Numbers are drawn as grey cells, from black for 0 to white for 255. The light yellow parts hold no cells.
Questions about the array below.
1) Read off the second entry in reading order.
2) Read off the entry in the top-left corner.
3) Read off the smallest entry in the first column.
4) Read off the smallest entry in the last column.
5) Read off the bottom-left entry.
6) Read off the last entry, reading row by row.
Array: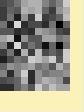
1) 87
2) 74
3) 31
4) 60
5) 44
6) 163

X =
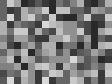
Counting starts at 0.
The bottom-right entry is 129
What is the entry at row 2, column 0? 101
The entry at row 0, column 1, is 202
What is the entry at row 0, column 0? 101
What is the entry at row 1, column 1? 57
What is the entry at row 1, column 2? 72
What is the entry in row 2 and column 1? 216
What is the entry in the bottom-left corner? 88
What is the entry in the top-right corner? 176
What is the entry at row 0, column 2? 160
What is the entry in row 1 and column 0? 101
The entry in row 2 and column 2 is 72

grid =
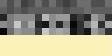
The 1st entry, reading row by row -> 109
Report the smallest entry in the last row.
8
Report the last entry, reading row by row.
49
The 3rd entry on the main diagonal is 139
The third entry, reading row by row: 109
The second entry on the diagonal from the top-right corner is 94
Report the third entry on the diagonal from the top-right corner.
154
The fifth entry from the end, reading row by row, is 49
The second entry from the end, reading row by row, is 124
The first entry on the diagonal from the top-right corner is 109

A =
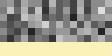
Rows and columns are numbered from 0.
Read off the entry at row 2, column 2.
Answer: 80
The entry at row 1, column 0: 124
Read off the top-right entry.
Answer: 180
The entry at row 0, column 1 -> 152
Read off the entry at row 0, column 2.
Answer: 92
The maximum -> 222
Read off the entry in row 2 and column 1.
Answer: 67
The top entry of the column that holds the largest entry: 139
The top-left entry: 139
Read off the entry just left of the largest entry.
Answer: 139
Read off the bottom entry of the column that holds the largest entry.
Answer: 180
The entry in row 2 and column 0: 152
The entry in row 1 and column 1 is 195
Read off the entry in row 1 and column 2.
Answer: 108
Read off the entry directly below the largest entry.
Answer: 152
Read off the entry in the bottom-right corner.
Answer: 124
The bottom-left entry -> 108

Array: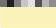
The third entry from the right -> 83
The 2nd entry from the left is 31
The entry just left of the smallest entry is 113

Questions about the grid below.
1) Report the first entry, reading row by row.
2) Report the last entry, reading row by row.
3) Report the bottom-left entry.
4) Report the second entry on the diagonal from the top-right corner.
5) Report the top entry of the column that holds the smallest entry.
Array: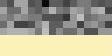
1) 109
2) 150
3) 164
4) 177
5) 10

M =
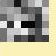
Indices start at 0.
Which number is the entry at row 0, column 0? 140
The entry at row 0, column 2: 20
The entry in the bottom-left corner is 114
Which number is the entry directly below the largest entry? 200
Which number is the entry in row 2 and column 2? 186
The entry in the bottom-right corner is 63
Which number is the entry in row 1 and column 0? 156
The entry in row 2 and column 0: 101
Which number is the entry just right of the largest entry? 5
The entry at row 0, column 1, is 126

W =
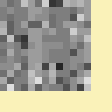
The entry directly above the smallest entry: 126
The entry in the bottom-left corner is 126
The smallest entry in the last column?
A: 82
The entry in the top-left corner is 141
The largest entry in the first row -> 206
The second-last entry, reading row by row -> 68
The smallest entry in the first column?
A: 97
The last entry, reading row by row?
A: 193
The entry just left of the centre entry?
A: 156
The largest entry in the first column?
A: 181
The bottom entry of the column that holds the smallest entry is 126
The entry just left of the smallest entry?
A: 168
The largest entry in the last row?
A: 221
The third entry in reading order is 126
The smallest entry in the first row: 53
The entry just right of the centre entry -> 141
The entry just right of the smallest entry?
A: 126
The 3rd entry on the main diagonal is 126
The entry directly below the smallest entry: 126
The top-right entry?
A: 156
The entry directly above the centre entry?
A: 126
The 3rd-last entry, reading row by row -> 141
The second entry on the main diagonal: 141
